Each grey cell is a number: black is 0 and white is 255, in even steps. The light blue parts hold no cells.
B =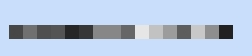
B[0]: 71
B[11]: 156
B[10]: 194
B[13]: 200
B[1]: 112

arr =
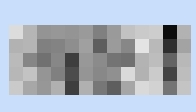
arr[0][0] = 220
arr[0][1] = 181
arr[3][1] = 195
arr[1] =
[178, 181, 128, 131, 142, 160, 94, 155, 135, 228, 185, 47, 163]
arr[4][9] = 217
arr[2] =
[186, 134, 113, 135, 62, 152, 139, 116, 112, 179, 189, 99, 184]
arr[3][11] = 67
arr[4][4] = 62
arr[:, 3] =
[151, 131, 135, 128, 176]
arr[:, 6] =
[128, 94, 139, 136, 119]
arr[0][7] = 154
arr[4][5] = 176
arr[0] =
[220, 181, 148, 151, 148, 154, 128, 154, 194, 202, 205, 12, 178]
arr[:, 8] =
[194, 135, 112, 218, 166]

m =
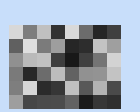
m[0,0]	216
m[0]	[216, 125, 192, 50, 217, 108, 38, 63]
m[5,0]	158
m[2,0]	144
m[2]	[144, 186, 193, 62, 24, 64, 116, 211]
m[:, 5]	[108, 45, 64, 145, 88, 27]
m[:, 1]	[125, 223, 186, 39, 214, 70]
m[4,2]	43
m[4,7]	74
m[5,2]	75
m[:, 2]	[192, 123, 193, 108, 43, 75]
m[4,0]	126

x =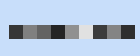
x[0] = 54
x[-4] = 225
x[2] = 99

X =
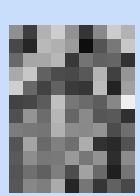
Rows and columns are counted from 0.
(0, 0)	143
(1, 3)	176
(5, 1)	70
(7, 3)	177
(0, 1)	62
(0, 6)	137
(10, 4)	77
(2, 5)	116
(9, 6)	146
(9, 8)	139
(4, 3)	98
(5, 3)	191
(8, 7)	41
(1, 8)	199
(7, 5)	137
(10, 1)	111
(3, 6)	180
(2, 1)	166
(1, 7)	120
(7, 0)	124
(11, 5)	118
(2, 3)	183
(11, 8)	72
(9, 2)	120
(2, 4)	56
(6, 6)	86
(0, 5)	53
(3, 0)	169
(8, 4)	111
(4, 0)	206

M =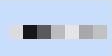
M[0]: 220
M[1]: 23
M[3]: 188
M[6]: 193

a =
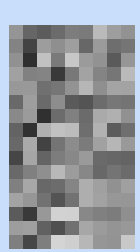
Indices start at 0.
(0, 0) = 149
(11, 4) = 133
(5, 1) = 158
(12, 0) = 163
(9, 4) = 136
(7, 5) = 110
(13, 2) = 152
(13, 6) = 128
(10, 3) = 184
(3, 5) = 163
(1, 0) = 131
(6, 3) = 108
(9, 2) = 100
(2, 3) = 122
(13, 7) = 124
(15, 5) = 183
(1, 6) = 155
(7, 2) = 176
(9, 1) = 166
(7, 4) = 188
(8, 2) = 66
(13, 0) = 91
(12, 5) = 174
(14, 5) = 167
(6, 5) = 107
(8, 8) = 153
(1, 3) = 143
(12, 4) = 114
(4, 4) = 147
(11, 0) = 128
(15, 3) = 212
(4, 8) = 163
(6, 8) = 145

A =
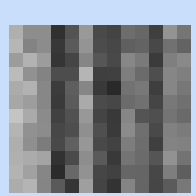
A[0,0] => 175
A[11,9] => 101
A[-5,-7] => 79
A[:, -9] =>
[83, 90, 69, 77, 94, 91, 81, 78, 96, 74, 104, 53]
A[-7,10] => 69
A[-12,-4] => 103
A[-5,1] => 145
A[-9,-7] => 63
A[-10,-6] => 73
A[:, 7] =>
[68, 71, 73, 64, 41, 71, 57, 58, 66, 57, 65, 51]
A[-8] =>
[171, 178, 135, 60, 94, 134, 57, 41, 114, 120, 62, 134, 119]
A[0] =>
[175, 141, 141, 48, 83, 153, 74, 68, 109, 103, 63, 147, 117]
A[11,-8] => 159
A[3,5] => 181
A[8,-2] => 131
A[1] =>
[182, 131, 140, 56, 90, 148, 76, 71, 95, 99, 72, 113, 99]
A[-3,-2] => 146
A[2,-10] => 53
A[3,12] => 127
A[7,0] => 180
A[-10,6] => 86
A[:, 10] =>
[63, 72, 59, 78, 62, 69, 79, 73, 63, 85, 71, 70]
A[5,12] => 112
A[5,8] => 107
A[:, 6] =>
[74, 76, 86, 63, 57, 75, 68, 79, 73, 90, 70, 68]
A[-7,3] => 58
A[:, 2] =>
[141, 140, 156, 131, 135, 135, 139, 140, 124, 164, 134, 133]
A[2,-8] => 134
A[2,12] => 137

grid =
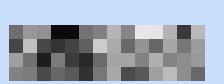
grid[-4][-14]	110
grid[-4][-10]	11
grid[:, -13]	[151, 192, 113, 123]
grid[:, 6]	[128, 204, 106, 119]
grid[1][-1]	156
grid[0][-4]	229
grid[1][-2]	119
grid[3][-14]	130
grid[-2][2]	29
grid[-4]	[110, 151, 145, 11, 11, 115, 128, 180, 134, 231, 229, 179, 58, 184]
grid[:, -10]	[11, 67, 59, 90]
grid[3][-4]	160
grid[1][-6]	105
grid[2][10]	175
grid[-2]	[159, 113, 29, 124, 59, 41, 106, 165, 165, 130, 175, 132, 141, 153]

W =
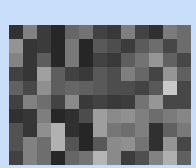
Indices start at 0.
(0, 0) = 49
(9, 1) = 129
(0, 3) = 39
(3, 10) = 68
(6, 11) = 123
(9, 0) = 65
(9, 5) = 115
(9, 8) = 60
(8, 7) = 138
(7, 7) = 118
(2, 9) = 115
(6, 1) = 54
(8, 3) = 177
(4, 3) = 94
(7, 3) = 177
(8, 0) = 82
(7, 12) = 121
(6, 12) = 134
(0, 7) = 57
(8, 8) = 144
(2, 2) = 93
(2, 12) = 71
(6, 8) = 144
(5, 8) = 60
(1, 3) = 39
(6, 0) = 49
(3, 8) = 127
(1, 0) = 148
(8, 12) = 71
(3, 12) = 96
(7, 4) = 48
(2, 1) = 54
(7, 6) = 158
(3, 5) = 57

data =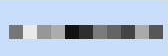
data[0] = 118
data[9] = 170
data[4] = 18
